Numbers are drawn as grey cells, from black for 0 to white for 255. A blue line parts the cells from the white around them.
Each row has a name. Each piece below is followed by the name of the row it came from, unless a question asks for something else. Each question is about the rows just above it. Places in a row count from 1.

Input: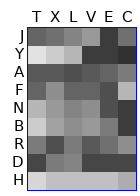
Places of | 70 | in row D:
1 4 5 6
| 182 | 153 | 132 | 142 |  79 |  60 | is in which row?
N
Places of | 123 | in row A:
6
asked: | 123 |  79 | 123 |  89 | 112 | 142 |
R
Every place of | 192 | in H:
2 3 4 5
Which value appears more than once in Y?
| 60 |

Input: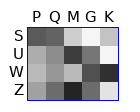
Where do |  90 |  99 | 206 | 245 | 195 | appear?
S
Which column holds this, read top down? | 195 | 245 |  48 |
K
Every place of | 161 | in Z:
1
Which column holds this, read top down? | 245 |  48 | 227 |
K

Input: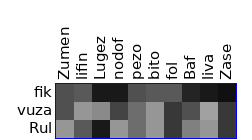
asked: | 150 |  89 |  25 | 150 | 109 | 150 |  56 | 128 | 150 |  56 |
Rul
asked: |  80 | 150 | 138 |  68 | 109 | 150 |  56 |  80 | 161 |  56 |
vuza
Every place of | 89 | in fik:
2 6 7
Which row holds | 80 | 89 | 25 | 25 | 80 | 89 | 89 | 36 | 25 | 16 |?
fik
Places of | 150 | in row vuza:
2 6

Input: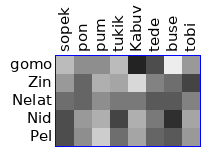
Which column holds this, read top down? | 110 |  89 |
buse
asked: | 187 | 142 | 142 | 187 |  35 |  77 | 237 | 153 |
gomo
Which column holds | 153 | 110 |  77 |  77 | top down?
sopek

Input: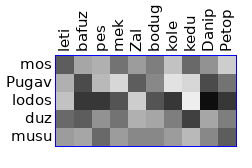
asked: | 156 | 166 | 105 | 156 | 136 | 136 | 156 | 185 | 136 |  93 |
musu
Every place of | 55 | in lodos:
2 3 7 10
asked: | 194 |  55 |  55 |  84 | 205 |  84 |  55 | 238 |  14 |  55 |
lodos
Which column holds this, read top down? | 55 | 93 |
bafuz

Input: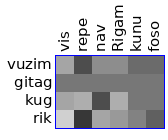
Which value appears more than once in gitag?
| 119 |
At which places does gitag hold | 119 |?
1 2 3 4 5 6

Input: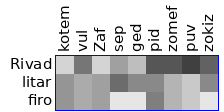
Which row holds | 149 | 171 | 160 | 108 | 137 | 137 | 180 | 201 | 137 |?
litar
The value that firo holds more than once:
| 230 |
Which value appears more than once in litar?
| 137 |

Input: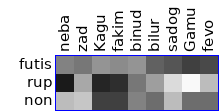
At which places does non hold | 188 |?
1 7
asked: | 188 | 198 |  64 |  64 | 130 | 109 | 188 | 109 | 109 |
non

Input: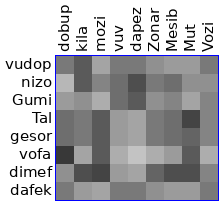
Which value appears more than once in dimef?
| 78 |
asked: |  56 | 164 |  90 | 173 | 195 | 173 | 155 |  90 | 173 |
vofa
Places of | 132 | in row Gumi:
7 9
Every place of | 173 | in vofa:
4 6 9
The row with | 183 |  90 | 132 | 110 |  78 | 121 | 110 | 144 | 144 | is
nizo

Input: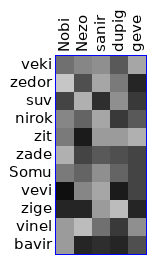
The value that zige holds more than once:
| 37 |
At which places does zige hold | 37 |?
1 2 5
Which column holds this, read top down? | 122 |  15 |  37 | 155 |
Nobi
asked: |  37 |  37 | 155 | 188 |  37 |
zige
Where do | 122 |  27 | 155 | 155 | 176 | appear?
zit

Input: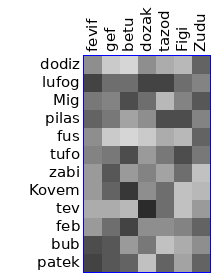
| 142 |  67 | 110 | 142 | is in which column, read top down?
dozak
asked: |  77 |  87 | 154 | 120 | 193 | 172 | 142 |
bub

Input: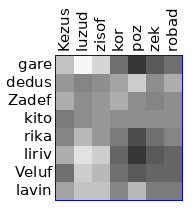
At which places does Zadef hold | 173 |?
1 4
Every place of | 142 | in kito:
2 4 5 6 7

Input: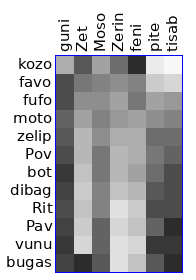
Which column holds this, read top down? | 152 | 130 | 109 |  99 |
tisab
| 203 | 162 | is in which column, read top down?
pite
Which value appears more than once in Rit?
| 76 |

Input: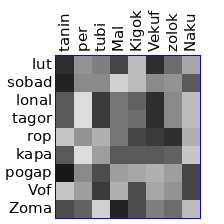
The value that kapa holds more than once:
| 89 |
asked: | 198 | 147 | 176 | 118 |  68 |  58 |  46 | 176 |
rop
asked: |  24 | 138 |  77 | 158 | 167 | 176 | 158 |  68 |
pogap
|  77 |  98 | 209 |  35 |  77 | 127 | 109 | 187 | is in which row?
Zoma
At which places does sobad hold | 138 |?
2 3 6
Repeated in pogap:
| 158 |
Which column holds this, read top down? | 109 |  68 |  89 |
Kigok

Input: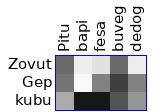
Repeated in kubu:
| 23 |
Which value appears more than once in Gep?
| 129 |
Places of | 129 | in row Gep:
3 5
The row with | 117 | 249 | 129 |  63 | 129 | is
Gep
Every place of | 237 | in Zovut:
2 5
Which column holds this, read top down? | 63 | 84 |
buveg
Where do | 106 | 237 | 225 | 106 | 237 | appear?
Zovut

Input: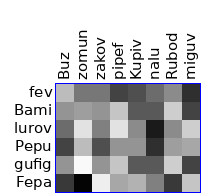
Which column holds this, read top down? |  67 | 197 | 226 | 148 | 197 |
pipef
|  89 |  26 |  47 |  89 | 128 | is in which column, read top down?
nalu
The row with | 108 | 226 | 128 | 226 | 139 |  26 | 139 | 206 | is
lurov
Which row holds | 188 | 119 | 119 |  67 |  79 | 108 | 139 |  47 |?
fev

